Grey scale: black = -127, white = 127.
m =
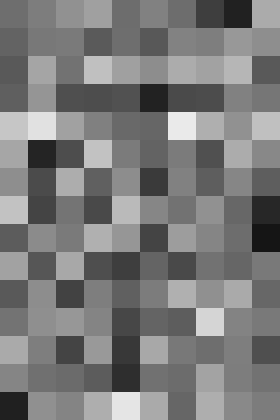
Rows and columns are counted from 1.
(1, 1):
-17
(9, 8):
5
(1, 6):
1
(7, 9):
6
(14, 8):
35
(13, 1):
42
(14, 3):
-20
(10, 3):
40
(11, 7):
48
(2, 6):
-39
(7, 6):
-69
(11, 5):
-31
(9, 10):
-106
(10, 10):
-6
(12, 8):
85
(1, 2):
-2
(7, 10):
-33
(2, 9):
24
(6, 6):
-28
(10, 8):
-13
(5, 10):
64
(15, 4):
46
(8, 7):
-13
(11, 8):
16
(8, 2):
-59
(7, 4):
-31
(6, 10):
8
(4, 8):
-51
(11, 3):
-61
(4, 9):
1
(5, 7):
106
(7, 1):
14
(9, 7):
29
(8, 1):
66
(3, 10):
-38
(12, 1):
-12
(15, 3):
4

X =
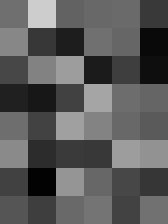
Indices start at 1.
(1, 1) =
-16
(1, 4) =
-23
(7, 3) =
21
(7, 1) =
-62
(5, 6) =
-37
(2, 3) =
-98
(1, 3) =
-29
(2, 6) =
-118
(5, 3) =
32
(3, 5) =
-65
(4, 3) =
-62
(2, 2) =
-72
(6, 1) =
10
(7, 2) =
-125

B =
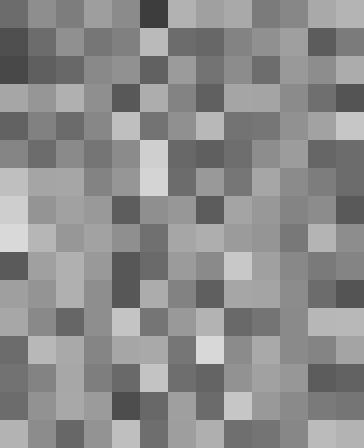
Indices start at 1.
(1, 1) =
-19
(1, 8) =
32
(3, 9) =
12
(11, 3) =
48
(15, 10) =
25
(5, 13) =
70
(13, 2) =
56
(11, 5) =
-40
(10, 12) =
-5
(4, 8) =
-31
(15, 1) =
-19
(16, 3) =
-24
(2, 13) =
-4
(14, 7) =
-17
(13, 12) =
4
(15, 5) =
-50
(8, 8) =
-35
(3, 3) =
-23
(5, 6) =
-12
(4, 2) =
22
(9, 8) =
46
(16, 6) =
-17
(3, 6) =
-30
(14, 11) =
23
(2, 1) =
-48
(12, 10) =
-11
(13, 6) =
41
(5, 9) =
-12
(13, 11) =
10
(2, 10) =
16
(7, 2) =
37
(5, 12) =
34
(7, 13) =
-19
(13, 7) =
-9
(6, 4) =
-10

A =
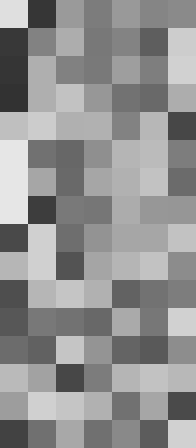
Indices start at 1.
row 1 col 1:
95
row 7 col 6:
66
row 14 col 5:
53
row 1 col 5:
25
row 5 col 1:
63
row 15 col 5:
-14
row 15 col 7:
-53
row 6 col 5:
53
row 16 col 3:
40
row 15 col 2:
80
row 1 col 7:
10
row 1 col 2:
-73
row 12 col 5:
42
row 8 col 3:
-6
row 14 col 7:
56
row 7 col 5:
49
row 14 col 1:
58
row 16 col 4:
-15
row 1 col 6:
5
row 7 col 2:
38
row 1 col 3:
26
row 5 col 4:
49
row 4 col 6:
-22
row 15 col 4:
49
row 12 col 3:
-13
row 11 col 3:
69
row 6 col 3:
-24
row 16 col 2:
-15
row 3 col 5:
30
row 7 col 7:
-20
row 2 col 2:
2
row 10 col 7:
12
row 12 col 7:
81
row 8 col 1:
102

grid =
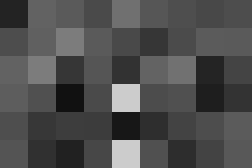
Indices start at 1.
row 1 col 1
-92
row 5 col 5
-104
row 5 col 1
-49
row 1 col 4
-53
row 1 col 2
-29
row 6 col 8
-60
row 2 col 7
-52
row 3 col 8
-91
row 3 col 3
-73
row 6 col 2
-79
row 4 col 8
-97
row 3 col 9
-59
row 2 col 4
-37
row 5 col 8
-50
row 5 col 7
-60
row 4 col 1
-34
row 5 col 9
-36
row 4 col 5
76

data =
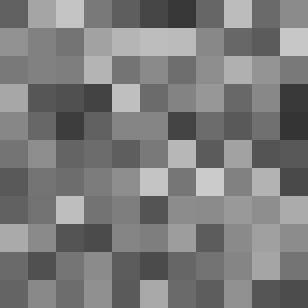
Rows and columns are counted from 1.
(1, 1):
-31
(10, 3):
-10
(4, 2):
-41
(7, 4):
-3
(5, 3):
-66
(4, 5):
63
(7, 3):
-18
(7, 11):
-54
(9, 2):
10
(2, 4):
34
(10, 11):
-11
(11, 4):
16
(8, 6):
-43
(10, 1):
-21
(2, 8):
8
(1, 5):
-33
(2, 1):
18
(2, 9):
-24
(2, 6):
61
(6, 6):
-6
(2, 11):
71
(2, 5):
53
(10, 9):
5
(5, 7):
-59
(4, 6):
-20
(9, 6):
-1
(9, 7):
29
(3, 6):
10
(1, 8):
-25
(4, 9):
-23
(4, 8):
23
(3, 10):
20
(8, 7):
12
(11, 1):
-27
